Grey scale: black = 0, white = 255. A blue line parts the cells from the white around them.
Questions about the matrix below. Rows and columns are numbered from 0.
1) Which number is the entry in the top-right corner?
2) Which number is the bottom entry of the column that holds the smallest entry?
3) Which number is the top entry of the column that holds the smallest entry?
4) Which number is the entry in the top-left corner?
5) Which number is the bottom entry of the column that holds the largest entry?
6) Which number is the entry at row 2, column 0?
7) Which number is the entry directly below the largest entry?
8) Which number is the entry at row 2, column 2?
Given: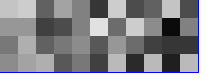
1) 76
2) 31
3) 196
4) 196
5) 64
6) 120
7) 88
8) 97

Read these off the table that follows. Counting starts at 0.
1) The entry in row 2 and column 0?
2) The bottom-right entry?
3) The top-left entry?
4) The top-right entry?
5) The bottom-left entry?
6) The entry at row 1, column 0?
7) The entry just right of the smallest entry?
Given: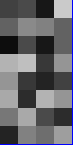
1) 13
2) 158
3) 65
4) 202
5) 35
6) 98
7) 74

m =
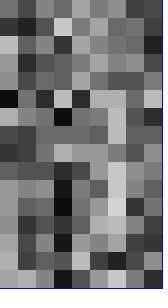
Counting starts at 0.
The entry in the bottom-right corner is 45
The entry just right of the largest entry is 54
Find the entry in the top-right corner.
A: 73
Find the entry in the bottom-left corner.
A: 164
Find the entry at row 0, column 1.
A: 73
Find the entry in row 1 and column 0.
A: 54
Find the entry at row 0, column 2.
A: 132
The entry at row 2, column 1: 95
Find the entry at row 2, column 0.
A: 187
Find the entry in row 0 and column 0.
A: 114
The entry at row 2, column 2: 132
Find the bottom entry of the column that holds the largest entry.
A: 199
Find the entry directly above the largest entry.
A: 199
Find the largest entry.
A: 211
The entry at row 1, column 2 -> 83

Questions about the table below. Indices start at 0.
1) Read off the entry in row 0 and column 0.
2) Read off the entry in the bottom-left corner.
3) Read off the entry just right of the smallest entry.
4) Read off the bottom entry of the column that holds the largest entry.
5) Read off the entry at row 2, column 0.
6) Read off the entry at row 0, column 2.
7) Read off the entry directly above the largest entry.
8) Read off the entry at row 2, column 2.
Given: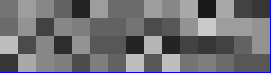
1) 116
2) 54
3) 169
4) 126
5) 190
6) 135
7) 25
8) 135

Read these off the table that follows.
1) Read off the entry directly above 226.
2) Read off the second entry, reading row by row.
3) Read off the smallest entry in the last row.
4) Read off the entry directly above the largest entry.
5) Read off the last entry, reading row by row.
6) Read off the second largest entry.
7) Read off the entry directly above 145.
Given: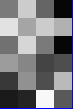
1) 122
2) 204
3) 26
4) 78
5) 89
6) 226
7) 134
